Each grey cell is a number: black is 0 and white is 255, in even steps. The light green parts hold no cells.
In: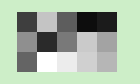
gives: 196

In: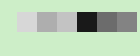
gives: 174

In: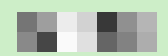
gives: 158

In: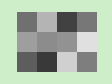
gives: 180

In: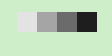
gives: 165

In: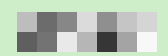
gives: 108

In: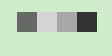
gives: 212

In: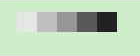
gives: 191

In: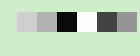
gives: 178

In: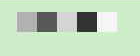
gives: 89
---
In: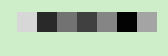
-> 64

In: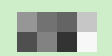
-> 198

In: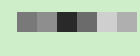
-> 107

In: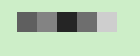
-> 110

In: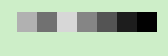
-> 133

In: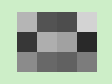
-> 211

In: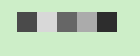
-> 171
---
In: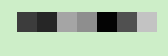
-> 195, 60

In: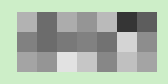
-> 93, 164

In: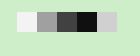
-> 208, 243

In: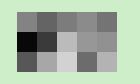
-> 116, 87

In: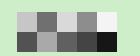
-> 244, 82

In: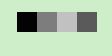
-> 90, 3
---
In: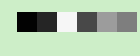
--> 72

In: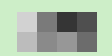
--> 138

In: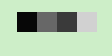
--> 103

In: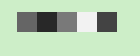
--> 121

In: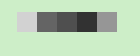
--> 79

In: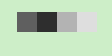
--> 46

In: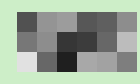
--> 168

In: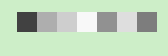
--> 145
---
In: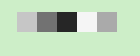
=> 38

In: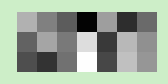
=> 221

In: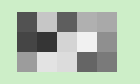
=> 212

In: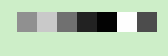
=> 34

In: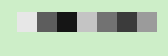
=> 196

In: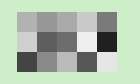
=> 109

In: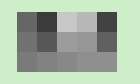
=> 156

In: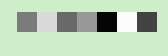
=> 153

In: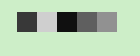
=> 16

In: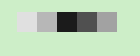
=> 27
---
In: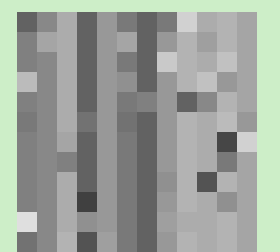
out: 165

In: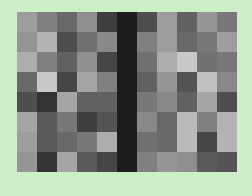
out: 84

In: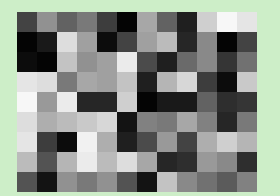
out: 129

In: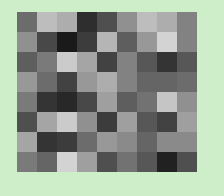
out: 79

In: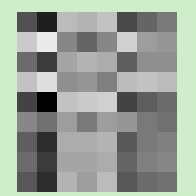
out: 113

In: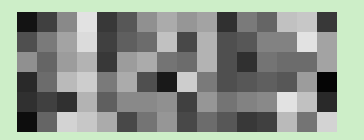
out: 211

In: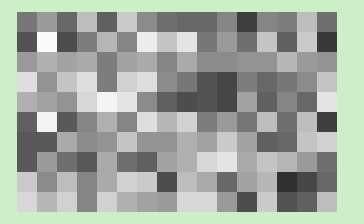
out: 189
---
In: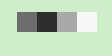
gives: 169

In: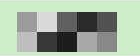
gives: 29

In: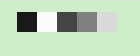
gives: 68

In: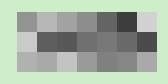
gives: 195

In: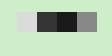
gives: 26

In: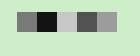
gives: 199

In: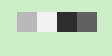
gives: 45

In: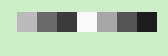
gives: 58

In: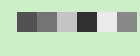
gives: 196
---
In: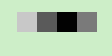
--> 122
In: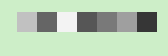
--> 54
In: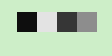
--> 141
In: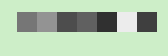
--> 63
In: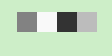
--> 188
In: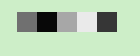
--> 54
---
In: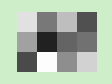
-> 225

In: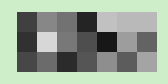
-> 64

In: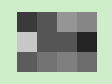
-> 58

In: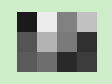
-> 26

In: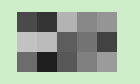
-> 74

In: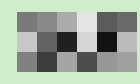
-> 121
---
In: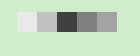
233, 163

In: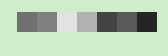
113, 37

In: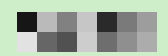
22, 172

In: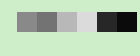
137, 11

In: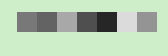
120, 148

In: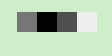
118, 238

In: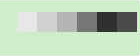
231, 75
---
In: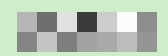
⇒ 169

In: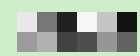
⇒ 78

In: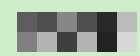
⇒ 179

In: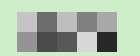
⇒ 88

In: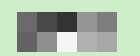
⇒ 244

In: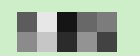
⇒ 43
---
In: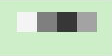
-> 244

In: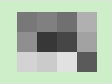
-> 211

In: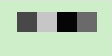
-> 72

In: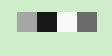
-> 166

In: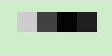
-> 205

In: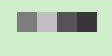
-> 125
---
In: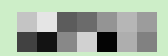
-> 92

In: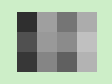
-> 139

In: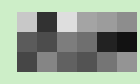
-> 125

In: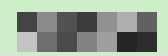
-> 82

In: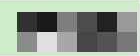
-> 126

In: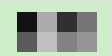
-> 48

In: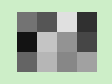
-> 147
